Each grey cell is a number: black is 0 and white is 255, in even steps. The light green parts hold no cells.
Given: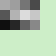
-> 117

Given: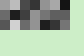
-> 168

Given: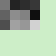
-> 45

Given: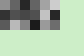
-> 163

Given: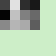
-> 45

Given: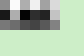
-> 162

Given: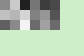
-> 61
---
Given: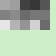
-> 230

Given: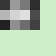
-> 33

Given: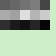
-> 47

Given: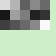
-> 63

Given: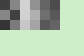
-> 52

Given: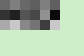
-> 169
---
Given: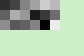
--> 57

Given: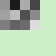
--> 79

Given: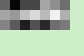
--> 241

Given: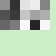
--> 163

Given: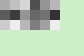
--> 114

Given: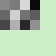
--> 114

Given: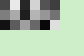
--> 150

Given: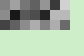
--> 185

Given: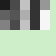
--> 51

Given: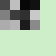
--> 48
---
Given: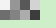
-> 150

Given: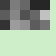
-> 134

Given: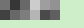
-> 54

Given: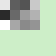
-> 105

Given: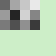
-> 36

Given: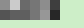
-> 203

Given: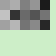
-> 51
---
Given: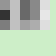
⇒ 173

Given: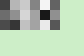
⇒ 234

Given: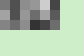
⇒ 69

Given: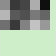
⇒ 194

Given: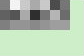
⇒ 158

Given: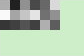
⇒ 175

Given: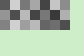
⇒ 110

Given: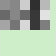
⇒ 56

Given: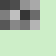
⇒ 117
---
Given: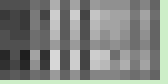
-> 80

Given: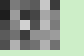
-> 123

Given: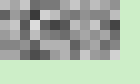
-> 166

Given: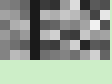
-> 122

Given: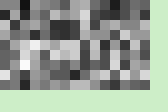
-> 133

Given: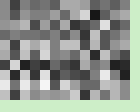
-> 64

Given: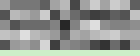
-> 119
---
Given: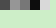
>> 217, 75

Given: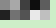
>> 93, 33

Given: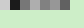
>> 97, 205

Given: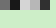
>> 48, 111

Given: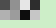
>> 45, 177

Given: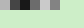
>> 131, 182
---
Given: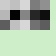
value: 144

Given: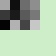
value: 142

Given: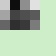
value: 225

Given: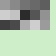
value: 94

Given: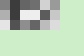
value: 154

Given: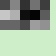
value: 61

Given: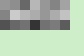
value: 163

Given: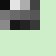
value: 66

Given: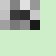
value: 151

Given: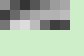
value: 167
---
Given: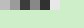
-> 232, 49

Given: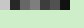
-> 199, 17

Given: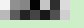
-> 243, 3

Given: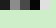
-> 224, 5

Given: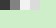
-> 242, 56

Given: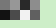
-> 242, 18

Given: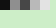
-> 227, 16
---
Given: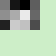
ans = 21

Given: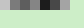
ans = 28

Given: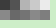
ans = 180

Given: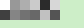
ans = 203

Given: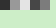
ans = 228

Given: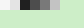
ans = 77

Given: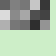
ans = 119

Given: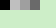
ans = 191
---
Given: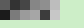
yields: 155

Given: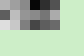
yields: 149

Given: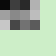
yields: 148

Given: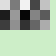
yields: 6

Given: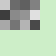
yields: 148

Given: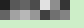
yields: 183

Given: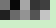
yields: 147
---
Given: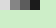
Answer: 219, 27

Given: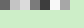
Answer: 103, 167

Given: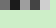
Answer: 111, 207

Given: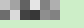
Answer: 196, 130

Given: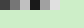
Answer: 64, 224

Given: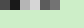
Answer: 74, 115

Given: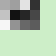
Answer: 171, 92

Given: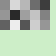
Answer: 140, 150

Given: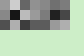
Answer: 154, 175

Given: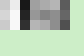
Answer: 203, 80
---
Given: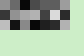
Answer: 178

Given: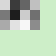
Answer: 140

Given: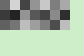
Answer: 189

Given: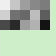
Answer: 19

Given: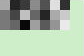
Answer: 234

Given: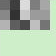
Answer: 116
